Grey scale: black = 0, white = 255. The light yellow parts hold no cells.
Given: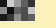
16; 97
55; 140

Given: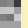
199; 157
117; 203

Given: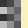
137; 102
77; 126

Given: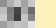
124; 69
130; 62

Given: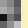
151; 105
116; 81

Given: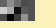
169; 17
4; 60
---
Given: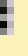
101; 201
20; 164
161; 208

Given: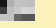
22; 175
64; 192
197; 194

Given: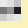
232; 223
117; 148
204; 221

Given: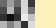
105; 157
74; 185
48; 15

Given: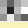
161; 98
181; 35
147; 236

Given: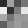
43; 162
238; 48
168; 118

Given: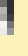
109; 47
180; 48
164; 63
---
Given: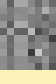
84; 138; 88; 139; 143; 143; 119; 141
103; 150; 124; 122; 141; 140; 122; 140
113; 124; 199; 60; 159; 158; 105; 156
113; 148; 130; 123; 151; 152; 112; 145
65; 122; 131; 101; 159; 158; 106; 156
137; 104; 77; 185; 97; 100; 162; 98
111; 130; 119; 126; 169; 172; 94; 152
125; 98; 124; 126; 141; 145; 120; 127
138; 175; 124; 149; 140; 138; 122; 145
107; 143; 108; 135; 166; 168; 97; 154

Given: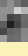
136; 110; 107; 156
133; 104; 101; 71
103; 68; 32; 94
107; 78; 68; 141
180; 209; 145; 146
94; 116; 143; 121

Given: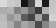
172; 133; 75; 150; 166; 133; 172; 191
210; 79; 164; 67; 92; 170; 150; 185
200; 178; 58; 106; 150; 130; 177; 171
194; 28; 213; 74; 21; 198; 202; 218

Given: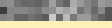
85; 99; 120; 155; 154; 121; 186; 106; 202; 91; 103; 113; 99; 101; 137; 129
86; 137; 105; 138; 115; 180; 162; 177; 144; 140; 117; 126; 135; 135; 133; 62
144; 154; 118; 134; 154; 171; 99; 116; 159; 113; 99; 105; 103; 115; 144; 137

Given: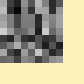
152; 142; 101; 65; 123; 134; 67; 110; 104
69; 40; 112; 196; 96; 155; 38; 69; 166
30; 83; 29; 87; 154; 101; 173; 125; 89
118; 58; 49; 84; 37; 51; 127; 37; 60
140; 106; 202; 28; 137; 106; 100; 154; 206
160; 126; 168; 43; 123; 122; 67; 126; 168
161; 133; 149; 40; 125; 125; 68; 124; 156
149; 46; 165; 167; 50; 126; 7; 45; 187
87; 44; 128; 184; 86; 145; 34; 64; 169

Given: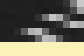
34; 33; 41; 93; 181; 187; 102; 42; 34; 32; 34; 31
33; 29; 32; 33; 43; 104; 188; 177; 92; 42; 31; 31
173; 191; 109; 47; 35; 29; 30; 31; 32; 31; 33; 31
31; 38; 80; 172; 195; 113; 49; 31; 31; 31; 29; 29
160; 72; 38; 30; 33; 27; 31; 33; 33; 33; 34; 31
201; 124; 52; 34; 31; 31; 28; 32; 31; 31; 30; 34
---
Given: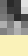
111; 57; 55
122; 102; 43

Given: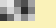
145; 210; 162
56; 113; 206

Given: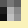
30; 177; 136
15; 191; 147

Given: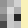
157; 217; 174
125; 200; 38

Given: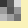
156; 88; 151
186; 158; 116

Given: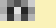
169; 37; 224
199; 56; 187
